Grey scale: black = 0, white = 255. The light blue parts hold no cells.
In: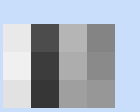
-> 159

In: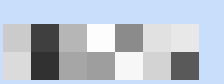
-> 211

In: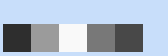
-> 120

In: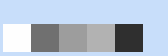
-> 178

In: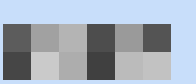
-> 187

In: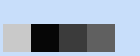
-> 59

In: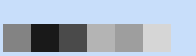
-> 158

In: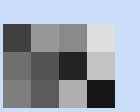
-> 175
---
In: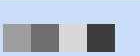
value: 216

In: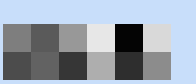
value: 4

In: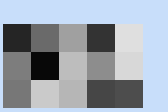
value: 51

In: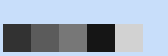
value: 21

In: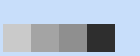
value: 143

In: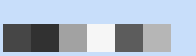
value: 92

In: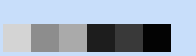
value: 57

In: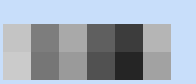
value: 60
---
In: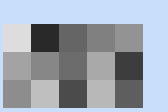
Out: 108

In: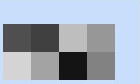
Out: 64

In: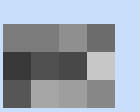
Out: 80

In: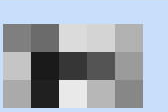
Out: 54

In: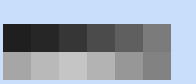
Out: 75

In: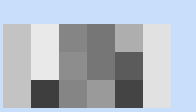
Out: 118

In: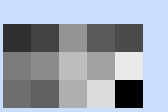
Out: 189
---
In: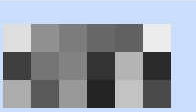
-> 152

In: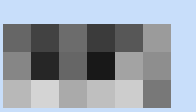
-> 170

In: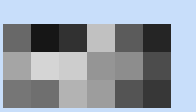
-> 179

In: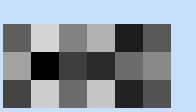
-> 108

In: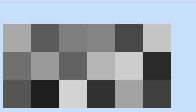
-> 211

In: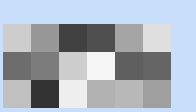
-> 238
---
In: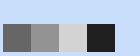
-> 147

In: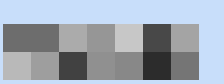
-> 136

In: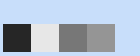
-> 231

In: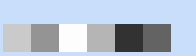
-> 181

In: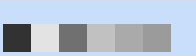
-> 193

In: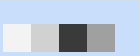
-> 209

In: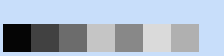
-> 136

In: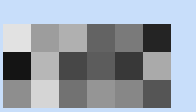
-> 149

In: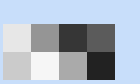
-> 246

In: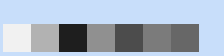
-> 76
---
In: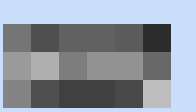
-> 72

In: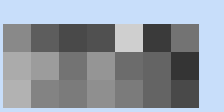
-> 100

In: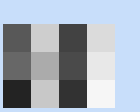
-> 50

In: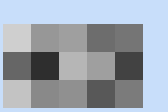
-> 88

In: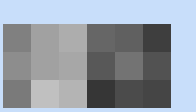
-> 75

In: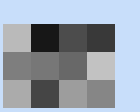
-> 157
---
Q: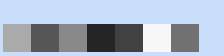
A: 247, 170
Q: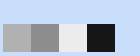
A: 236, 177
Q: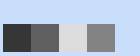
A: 220, 131
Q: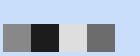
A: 222, 136
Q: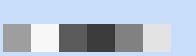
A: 247, 227
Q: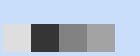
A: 222, 163
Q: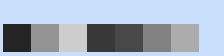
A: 205, 172
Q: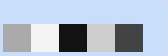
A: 243, 206
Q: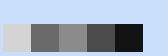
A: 212, 139
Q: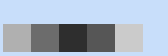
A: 203, 176
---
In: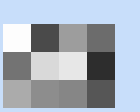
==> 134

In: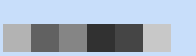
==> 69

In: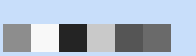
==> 85

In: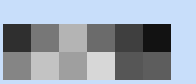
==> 86

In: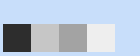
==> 163

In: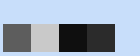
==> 15

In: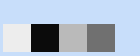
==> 186
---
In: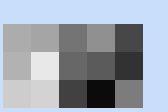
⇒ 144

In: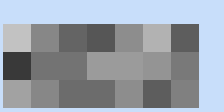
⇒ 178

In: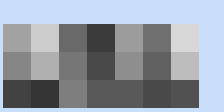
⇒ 112

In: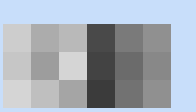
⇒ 122

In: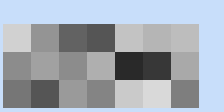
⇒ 181

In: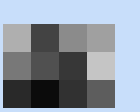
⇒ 139
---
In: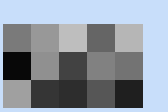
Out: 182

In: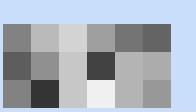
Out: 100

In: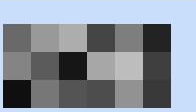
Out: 35

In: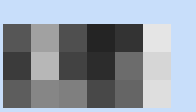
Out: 229

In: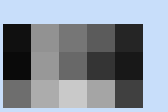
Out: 37

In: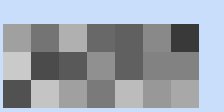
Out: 57

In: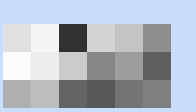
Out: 142

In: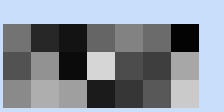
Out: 3

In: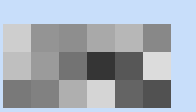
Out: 136

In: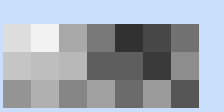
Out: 113
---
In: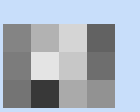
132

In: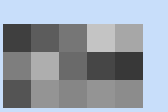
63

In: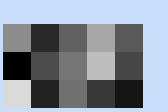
140

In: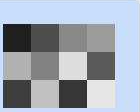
32

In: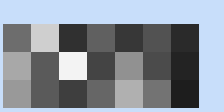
109

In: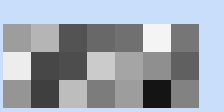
157
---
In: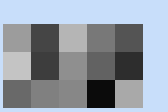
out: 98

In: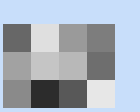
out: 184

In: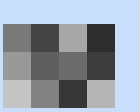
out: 108

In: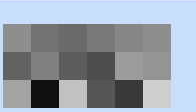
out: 156

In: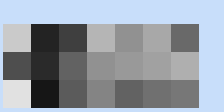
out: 161

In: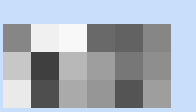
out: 119
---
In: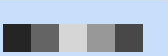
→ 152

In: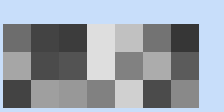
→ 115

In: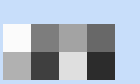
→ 163

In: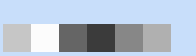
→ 135

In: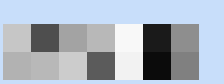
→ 26

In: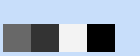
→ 243

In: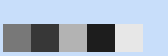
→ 29

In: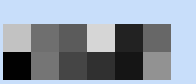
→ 34

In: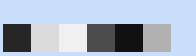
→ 17
